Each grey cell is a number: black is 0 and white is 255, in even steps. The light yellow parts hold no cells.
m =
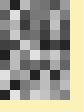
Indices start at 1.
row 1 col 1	154
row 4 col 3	104
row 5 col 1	64
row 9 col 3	121
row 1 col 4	124
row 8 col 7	169
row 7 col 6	169
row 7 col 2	187
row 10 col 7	130
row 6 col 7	119
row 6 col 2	188
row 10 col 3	132
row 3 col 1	145
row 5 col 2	68
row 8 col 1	224
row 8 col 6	44
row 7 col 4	112
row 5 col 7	38
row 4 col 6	163
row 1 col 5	115
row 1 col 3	187

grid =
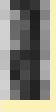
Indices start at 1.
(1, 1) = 199
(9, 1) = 209
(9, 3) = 58
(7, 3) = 65
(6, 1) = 188
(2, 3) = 66
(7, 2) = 50
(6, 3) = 44
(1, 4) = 53
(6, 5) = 134
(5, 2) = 144
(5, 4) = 44
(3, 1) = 209
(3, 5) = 151

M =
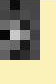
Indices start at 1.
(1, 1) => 73
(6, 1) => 97
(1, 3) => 70
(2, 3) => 76
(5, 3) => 25
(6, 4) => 72
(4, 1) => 7

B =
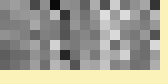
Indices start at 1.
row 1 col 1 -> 147
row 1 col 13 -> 116
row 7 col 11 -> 195
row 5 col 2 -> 123
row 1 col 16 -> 52
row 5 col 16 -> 216
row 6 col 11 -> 184
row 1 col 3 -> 147
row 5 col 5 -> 117
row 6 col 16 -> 155
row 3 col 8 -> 149
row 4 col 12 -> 217
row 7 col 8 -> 84
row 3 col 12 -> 176
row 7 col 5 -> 112
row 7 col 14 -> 113
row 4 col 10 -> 117
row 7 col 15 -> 117
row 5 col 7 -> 130
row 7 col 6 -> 182
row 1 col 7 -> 143
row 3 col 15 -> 126
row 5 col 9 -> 141
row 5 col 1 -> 109
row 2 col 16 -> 185
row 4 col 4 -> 101
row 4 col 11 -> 180
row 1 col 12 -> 205
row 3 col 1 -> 124
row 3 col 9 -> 124
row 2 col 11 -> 221
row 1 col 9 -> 96
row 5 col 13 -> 173
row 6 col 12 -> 167

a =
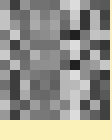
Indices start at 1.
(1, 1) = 144
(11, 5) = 117
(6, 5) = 137
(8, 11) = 53
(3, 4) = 171
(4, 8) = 32
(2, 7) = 117
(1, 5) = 114
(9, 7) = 183
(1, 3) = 148
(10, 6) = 114
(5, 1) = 161
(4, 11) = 187
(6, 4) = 178
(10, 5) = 104
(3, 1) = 194
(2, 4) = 164
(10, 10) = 69
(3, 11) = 77
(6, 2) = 112
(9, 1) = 111
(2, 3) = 104
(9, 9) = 208
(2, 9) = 53
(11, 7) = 128
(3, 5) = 143
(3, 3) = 111
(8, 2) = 61
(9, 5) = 120
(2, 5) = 123
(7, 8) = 32
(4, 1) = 119
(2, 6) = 151
